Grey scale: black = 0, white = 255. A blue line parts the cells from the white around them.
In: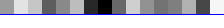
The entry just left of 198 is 227
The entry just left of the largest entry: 71

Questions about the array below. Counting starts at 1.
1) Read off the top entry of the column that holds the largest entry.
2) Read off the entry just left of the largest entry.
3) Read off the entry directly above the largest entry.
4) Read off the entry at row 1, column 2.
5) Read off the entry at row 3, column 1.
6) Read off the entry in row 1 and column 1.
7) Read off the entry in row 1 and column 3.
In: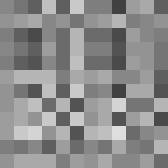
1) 65
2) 191
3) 83
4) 117
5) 126
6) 135
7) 95

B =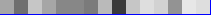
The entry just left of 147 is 210
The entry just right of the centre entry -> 58

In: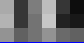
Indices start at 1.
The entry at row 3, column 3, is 115
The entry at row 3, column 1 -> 147
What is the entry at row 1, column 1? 170
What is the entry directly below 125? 115
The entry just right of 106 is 97

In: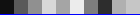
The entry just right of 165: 236
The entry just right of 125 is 45

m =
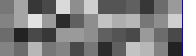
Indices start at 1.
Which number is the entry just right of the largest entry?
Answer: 154
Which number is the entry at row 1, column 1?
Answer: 119
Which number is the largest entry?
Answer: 227
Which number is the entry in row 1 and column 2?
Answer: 165
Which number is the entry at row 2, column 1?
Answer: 131
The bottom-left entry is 131
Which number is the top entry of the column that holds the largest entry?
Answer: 55
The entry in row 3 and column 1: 108
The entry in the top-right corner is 154
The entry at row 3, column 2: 34

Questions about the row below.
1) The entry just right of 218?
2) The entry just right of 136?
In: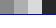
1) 40
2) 175

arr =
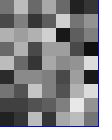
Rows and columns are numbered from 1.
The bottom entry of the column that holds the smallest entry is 116
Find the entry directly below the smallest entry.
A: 220
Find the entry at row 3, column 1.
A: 177
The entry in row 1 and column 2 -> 188
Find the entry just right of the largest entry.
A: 147
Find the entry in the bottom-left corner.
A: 33
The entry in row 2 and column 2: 127
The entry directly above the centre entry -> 158
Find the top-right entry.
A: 53
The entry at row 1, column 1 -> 116
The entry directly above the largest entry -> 177
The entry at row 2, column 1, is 73
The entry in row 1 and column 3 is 105
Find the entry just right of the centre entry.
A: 138
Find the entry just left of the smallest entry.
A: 73
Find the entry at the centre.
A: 168
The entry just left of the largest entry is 127
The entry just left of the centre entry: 53
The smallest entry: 15

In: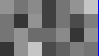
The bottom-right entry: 117
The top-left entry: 147
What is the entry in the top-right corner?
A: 197
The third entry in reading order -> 138

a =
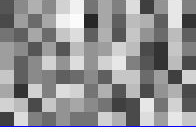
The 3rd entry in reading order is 176
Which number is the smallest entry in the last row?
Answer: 63
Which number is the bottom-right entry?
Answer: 198
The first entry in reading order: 85
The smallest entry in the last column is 51
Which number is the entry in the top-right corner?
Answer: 128
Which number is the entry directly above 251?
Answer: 241
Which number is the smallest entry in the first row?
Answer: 63
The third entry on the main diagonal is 167
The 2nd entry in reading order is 138
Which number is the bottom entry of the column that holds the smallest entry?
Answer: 116
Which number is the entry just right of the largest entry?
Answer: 39
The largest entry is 251
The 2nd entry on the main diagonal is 158
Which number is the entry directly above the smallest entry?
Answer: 116
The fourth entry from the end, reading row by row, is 221
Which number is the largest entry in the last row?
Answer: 231
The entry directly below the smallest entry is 95

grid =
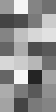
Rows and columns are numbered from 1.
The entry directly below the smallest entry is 89
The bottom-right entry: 132
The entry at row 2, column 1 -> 68
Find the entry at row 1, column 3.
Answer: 132
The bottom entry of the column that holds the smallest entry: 122
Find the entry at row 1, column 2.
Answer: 245
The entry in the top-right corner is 112
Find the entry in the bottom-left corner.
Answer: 163
